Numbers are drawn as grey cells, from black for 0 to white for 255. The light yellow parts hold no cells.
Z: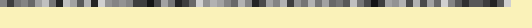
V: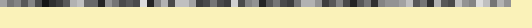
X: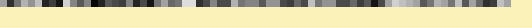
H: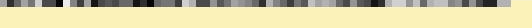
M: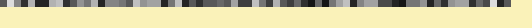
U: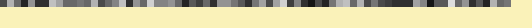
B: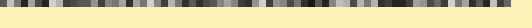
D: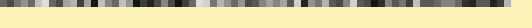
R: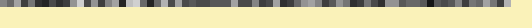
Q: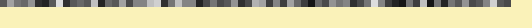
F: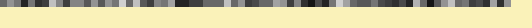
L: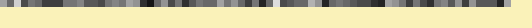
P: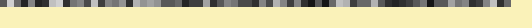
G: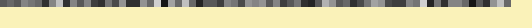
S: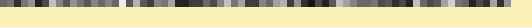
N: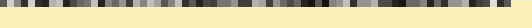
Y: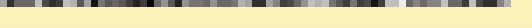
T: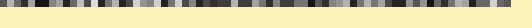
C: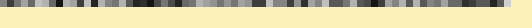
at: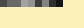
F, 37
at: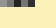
F, 2
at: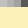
X, 58
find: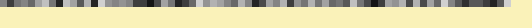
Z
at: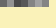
D, 34
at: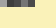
V, 28
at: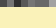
L, 25

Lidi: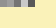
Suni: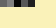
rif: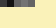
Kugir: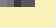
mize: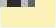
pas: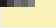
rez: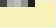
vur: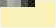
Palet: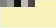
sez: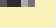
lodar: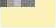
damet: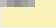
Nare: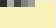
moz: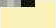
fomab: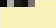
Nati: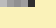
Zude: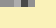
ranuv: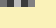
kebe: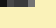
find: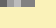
lodar
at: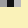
Palet, 2
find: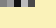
Palet
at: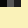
Suni, 3
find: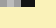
moz
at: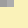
damet, 4
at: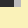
mize, 2

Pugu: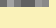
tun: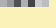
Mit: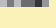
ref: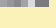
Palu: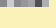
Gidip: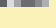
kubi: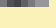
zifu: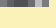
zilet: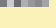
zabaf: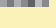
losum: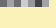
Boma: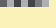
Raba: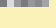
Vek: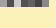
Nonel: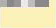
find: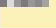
Raba
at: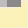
Nonel, 5
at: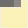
Gidip, 4
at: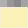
zilet, 4

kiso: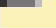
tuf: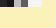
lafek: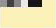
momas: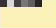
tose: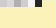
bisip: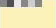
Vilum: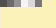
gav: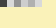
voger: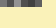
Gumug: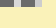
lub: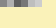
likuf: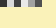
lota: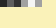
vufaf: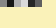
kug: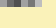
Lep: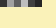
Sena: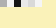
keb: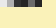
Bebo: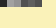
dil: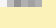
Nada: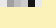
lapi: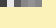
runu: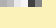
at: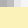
runu, 1
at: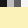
tuf, 2
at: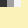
lota, 3
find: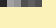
Bebo
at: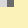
Gumug, 3

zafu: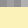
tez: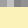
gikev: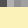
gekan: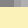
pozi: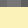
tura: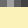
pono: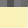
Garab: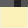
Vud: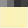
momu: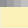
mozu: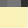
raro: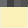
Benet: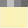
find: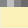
Benet
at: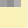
zafu, 2
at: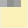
gikev, 2
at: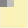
Benet, 1
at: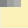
gekan, 2
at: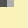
gikev, 1
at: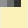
Vud, 1

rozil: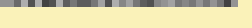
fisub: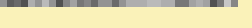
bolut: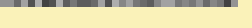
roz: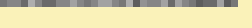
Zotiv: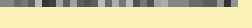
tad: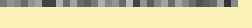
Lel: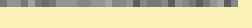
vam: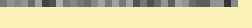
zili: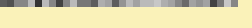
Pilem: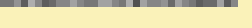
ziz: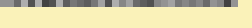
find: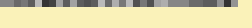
Zotiv
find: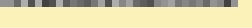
ziz
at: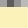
zili, 16
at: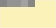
Lel, 13

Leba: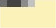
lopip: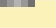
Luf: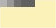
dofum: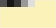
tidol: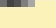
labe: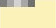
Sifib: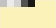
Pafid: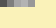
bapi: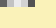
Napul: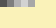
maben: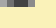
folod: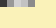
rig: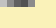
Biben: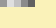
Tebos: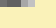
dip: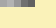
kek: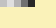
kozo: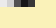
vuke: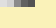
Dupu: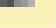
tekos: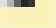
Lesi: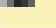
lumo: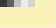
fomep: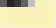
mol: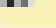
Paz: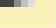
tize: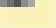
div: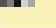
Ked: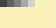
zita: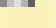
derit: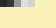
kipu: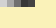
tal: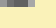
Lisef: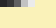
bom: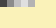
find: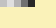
kek
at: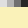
kek, 2

